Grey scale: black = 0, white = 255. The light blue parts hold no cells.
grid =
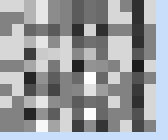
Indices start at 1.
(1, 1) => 215
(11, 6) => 215
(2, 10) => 215
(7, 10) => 215
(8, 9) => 157
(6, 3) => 168
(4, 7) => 91
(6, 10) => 130
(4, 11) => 215
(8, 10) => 130
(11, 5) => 164
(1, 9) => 106
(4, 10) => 215
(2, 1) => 130
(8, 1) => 130
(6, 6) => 215
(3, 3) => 102
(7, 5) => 93
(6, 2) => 130
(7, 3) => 37
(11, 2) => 130
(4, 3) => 180
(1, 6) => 130
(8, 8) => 225
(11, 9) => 53
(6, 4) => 216
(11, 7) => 62
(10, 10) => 130
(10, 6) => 215
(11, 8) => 140
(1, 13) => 215
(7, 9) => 104
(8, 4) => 128

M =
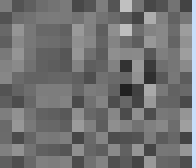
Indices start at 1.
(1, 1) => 124
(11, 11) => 131
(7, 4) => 99
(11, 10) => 143
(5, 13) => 88
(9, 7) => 74
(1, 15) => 115
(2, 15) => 98
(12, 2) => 75
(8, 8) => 124
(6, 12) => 153
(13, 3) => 115
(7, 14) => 89
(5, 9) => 92
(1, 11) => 192
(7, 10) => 106
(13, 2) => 146
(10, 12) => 143
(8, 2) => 99
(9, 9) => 132
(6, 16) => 138
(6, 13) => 59
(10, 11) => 75
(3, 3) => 120
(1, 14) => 82
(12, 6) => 127
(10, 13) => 77
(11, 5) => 103
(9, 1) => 94
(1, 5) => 115
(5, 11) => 137
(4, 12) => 93
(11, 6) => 95
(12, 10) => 76
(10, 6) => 88
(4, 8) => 135
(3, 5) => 104
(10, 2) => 145

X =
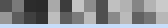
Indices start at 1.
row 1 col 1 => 81
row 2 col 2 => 93
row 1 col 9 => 79
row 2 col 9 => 79
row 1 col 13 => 179
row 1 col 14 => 202
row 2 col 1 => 151
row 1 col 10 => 192
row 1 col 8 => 140

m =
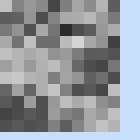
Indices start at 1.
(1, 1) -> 193
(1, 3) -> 152
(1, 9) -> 180
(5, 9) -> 93
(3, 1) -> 121
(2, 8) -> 184
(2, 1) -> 93
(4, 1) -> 170
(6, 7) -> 103
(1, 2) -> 131
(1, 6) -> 127
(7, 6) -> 163
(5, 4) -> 179
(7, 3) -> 179
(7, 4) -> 174
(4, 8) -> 167
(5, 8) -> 91
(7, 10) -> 77
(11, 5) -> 128
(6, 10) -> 118
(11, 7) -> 132
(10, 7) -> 118
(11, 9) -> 193
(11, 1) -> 80
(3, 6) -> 44
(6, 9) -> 69
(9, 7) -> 170
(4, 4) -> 110
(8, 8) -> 88
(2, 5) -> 131
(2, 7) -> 172
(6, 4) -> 177
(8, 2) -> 161
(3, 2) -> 146

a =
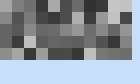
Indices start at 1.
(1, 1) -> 165
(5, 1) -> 141
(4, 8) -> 113
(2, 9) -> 152
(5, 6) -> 73
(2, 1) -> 135
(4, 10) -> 56
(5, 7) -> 55
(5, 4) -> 157
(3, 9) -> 135
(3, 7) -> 150
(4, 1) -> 100
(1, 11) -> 194
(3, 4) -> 103
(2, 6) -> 77

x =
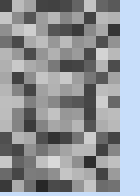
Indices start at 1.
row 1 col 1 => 66
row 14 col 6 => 180
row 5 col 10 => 185
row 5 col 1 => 182
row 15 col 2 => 70
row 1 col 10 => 89
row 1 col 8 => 196
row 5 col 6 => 139
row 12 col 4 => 79
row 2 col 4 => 157
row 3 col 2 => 190
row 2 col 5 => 183
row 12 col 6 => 68
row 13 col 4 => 116
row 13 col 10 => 134
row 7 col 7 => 158
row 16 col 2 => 171
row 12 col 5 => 50
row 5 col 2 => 153
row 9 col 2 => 188
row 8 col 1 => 182
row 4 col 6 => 187
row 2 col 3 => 85
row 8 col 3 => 69
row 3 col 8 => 137
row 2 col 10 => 178
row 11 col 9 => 173
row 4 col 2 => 74
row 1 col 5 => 65
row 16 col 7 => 149
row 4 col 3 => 170
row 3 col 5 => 86
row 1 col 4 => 67
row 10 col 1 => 189
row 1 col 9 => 101
